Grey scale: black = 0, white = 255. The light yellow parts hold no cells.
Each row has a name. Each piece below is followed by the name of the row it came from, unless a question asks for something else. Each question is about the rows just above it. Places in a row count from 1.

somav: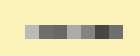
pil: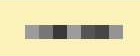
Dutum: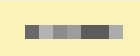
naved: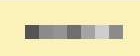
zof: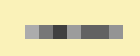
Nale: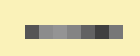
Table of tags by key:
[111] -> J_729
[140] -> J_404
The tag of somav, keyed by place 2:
J_729
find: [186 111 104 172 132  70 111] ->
somav
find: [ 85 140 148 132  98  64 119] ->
Nale
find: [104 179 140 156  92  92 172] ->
Dutum
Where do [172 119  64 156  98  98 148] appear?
zof

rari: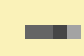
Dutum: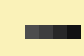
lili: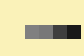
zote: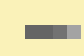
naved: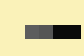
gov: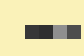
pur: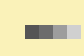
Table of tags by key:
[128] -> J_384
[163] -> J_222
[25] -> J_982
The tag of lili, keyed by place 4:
J_982
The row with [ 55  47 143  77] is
gov
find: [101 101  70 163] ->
rari
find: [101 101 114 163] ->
zote

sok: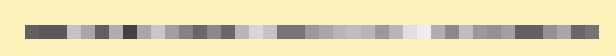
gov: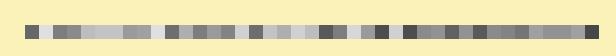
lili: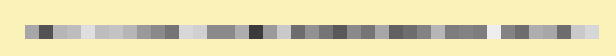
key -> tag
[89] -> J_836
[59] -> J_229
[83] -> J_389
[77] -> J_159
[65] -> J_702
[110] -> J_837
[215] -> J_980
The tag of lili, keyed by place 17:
J_229
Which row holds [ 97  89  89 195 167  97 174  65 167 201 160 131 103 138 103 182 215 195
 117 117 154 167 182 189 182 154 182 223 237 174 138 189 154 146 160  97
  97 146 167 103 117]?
sok
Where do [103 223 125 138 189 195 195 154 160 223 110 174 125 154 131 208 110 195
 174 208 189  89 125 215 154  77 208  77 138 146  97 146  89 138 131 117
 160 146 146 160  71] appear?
gov

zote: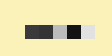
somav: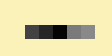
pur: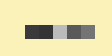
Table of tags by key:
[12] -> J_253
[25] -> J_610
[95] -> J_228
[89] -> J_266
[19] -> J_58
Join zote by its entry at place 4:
J_58
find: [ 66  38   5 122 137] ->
somav

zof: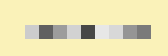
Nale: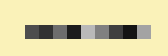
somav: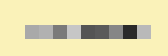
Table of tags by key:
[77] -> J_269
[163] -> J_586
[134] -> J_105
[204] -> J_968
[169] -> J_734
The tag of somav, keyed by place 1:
J_734
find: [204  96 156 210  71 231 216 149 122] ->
zof
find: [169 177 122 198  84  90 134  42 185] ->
somav

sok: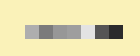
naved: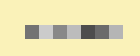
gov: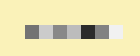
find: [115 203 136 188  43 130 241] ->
gov
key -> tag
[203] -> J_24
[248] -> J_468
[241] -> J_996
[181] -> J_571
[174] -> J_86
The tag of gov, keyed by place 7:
J_996
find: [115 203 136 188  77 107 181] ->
naved
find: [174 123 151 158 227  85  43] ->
sok

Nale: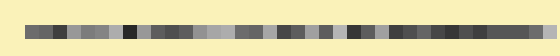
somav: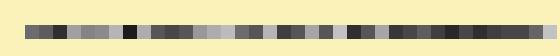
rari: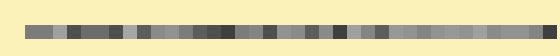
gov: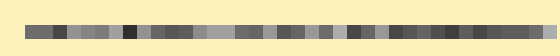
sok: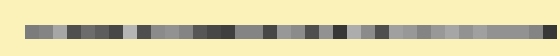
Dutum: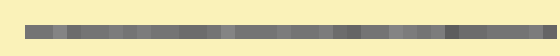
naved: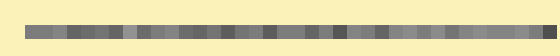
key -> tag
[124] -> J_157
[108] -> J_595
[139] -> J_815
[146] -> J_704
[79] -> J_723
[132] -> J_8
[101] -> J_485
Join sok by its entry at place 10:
J_815
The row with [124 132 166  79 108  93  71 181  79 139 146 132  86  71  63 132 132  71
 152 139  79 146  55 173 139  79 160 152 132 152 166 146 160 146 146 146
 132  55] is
sok
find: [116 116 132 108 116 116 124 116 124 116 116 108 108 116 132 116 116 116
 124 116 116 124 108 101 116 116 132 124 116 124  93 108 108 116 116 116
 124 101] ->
Dutum
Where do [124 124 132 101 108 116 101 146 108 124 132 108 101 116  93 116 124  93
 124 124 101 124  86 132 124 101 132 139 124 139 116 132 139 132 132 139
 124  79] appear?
naved
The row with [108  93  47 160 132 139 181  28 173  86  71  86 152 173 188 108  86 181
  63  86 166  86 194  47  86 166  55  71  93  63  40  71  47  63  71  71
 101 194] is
somav

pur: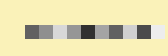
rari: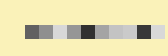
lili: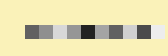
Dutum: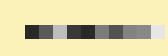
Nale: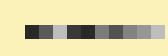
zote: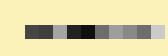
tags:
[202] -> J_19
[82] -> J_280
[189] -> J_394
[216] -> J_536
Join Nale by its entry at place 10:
J_394
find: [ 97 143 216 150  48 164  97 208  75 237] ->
pur

